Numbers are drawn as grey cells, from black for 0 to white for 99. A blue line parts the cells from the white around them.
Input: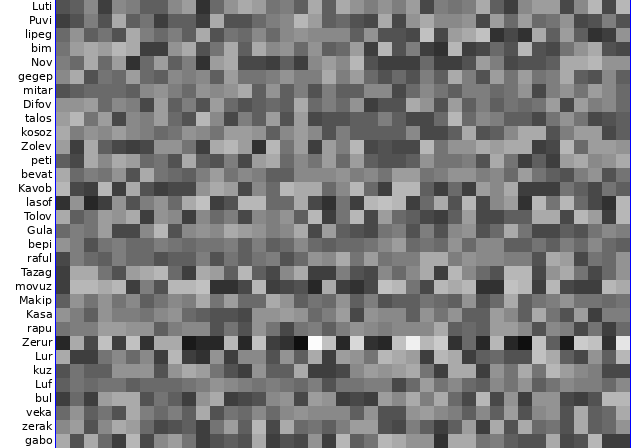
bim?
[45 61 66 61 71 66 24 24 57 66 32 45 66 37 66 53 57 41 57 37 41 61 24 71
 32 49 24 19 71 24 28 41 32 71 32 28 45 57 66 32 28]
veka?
[41 57 37 45 32 66 49 41 49 37 66 32 45 41 53 41 53 57 53 53 53 37 57 32
 32 57 61 53 49 37 53 37 61 32 53 57 32 66 37 41 66]
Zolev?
[61 24 66 37 28 24 28 57 57 45 24 66 71 61 19 71 45 61 24 61 49 71 28 32
 28 28 71 45 57 57 66 61 66 66 24 28 71 41 61 61 57]
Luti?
[32 37 53 24 53 49 37 37 53 61 19 41 57 66 61 45 49 37 66 37 66 57 49 57
 49 61 28 49 45 49 66 37 24 53 61 61 28 53 71 28 71]

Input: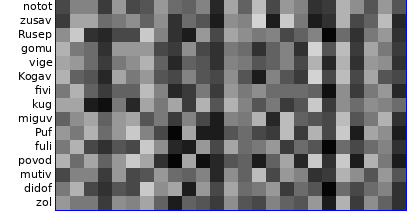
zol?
[59 47 47 23 55 51 64 38 11 38 33 23 55 33 28 51 38 33 59 11 69 23 55 38
 19]
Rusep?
[55 78 19 15 28 28 78 51 19 11 59 28 64 55 47 51 28 38 51  2 42 19 47 59
 19]
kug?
[64 64 11  6 47 15 64 47 64 23 69 33 69 51 33 47 23 33 78 23 55 42 55 51
 42]
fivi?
[47 69 38 23 38 38 73 51 15 23 47 23 59 47 55 42 42 42 38  6 55 23 47 59
 15]
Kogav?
[69 38 33 15 64 47 59 33 28 51 33 28 55 33 11 51 33 23 82 28 73 28 64 33
 28]

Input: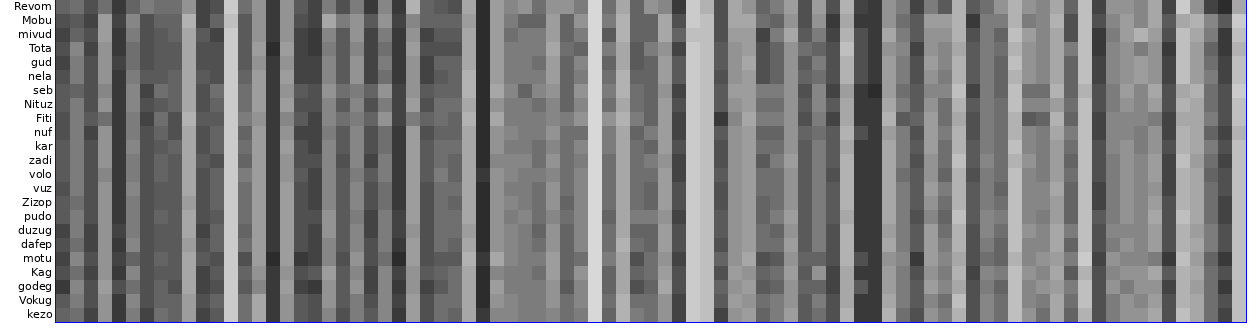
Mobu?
[31 35 26 61 26 52 31 39 39 69 26 39 74 35 57 22 57 31 26 65 48 57 35 57
 26 52 39 39 39 61 17 61 48 39 39 61 39 57 84 48 69 39 39 65 31 79 74 31
 65 65 43 39 57 31 57 22 65 22 22 57 43 35 61 61 69 22 48 48 69 48 52 69
 31 74 31 52 61 52 65 35 65 69 52 35 79]
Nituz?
[35 48 31 57 22 52 31 35 39 65 31 39 79 43 61 22 61 31 31 52 35 52 31 48
 26 61 31 43 43 65 17 57 48 48 43 52 39 52 84 43 65 43 39 61 31 79 74 35
 57 61 43 43 57 35 52 35 65 22 22 65 48 35 57 43 69 35 48 43 74 52 52 61
 43 74 31 48 57 52 61 31 69 65 43 31 74]
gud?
[26 48 31 57 26 43 31 35 35 65 31 31 79 35 57 22 57 26 26 52 35 57 26 48
 22 57 26 39 39 65 17 61 48 48 43 61 39 52 84 39 65 35 39 61 35 79 74 35
 57 65 31 39 57 35 48 31 69 31 22 61 48 31 61 52 69 35 48 39 74 57 52 65
 39 74 26 52 57 61 57 26 74 61 43 26 74]
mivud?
[26 39 31 61 22 48 31 35 39 65 35 26 79 35 57 22 57 26 22 52 35 57 26 48
 22 57 26 35 35 65 17 61 43 48 48 61 39 48 84 35 69 39 39 65 39 74 74 31
 61 61 26 48 65 35 48 26 69 31 22 65 48 35 57 57 69 31 48 39 74 61 52 65
 31 74 22 48 61 69 61 31 74 65 48 22 74]
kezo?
[39 43 26 57 22 48 26 43 39 61 26 35 79 43 65 22 57 35 31 52 31 48 35 52
 22 61 31 43 39 65 22 52 52 48 48 52 43 48 84 39 69 48 43 57 26 79 74 26
 57 61 39 48 61 35 43 31 69 22 22 69 43 31 57 48 69 31 52 43 74 57 43 65
 39 69 31 48 57 57 65 31 74 65 43 26 74]
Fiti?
[31 48 35 43 22 48 26 43 31 69 35 35 79 48 57 22 52 35 26 52 43 48 39 57
 26 48 39 43 39 69 17 65 48 48 48 52 48 57 84 57 69 48 39 61 26 79 74 22
 52 65 48 48 57 31 48 26 65 22 22 69 35 39 61 43 65 31 48 43 69 35 39 69
 39 74 26 52 52 52 48 26 65 65 48 31 74]

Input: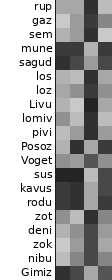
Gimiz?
[19 28 65 33]
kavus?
[23 19 65 28]
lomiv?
[56 73 19 73]

